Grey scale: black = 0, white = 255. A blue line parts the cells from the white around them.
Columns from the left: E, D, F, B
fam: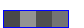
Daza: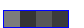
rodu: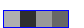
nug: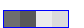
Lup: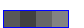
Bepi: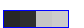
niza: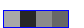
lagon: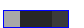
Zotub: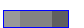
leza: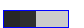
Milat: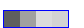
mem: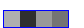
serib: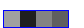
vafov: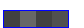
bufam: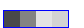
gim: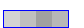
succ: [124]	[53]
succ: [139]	[103]
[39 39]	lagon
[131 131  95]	Zotub

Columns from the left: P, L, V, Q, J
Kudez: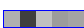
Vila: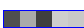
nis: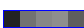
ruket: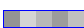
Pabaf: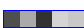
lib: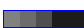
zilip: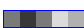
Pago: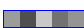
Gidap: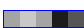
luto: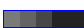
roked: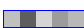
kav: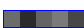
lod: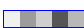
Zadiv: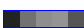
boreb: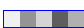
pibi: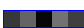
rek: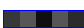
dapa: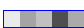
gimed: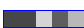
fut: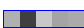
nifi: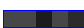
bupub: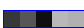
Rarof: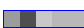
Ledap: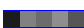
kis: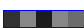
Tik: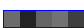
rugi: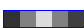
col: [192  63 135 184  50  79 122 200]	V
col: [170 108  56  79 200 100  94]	L

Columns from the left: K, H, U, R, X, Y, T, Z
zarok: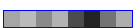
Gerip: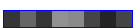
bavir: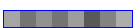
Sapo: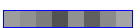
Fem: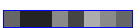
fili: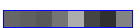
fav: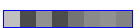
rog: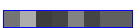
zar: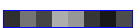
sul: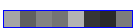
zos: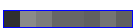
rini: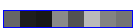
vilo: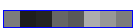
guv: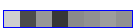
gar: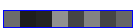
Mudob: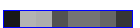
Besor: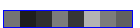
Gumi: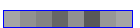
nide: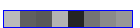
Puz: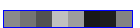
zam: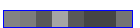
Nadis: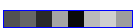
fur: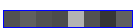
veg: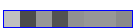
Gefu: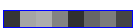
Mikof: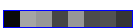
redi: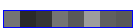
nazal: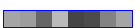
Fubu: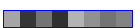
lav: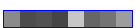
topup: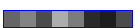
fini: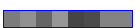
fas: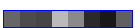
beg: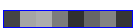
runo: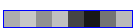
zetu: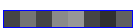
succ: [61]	[69]
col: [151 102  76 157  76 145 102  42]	Y
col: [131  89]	U
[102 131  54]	beg
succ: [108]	[30]
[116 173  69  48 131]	fili

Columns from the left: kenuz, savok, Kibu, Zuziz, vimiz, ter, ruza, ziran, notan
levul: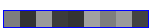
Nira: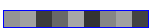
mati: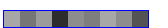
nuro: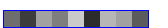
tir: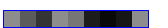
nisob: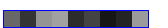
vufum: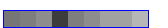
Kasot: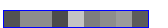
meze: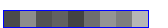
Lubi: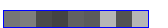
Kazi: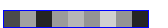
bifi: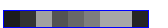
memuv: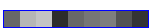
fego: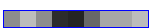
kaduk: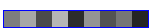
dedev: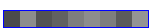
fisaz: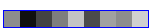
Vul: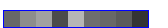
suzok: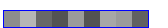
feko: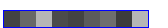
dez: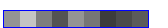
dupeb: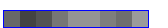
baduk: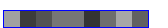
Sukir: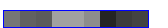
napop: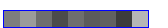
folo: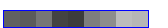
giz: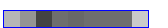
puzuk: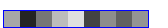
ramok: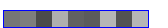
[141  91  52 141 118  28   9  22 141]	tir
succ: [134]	[161]
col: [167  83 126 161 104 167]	ruza
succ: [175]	[97]
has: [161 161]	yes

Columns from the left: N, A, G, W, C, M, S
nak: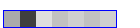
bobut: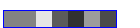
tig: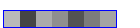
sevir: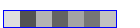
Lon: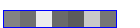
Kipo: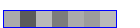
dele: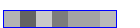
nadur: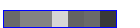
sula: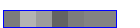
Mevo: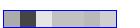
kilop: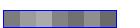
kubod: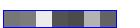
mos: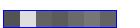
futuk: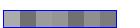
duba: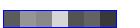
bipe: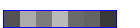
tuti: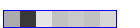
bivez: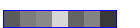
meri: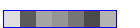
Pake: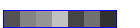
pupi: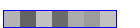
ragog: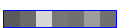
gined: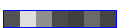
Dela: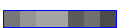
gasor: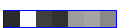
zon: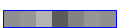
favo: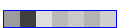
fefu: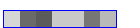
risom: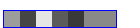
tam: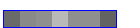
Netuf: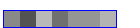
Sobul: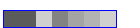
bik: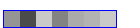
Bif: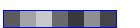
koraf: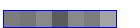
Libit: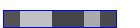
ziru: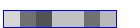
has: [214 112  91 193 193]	no
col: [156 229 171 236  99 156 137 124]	G

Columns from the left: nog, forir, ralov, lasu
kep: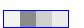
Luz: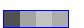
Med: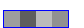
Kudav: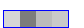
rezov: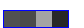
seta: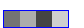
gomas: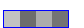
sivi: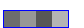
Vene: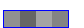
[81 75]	rezov
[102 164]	Vene
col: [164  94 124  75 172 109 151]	forir
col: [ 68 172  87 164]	ralov
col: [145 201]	lasu
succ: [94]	[187]

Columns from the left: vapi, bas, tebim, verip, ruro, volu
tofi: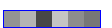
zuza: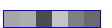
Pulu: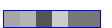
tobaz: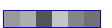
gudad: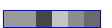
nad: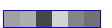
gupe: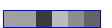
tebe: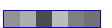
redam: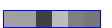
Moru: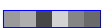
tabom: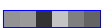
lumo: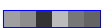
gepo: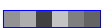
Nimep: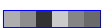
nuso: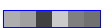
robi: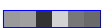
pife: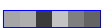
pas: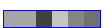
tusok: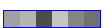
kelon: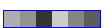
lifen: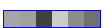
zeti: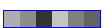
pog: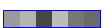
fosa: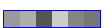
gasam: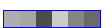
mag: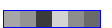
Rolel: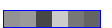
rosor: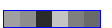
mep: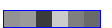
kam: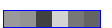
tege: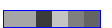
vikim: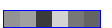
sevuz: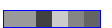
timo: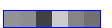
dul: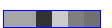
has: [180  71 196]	yes
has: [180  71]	yes
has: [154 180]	yes
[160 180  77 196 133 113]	tusok
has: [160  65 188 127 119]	yes

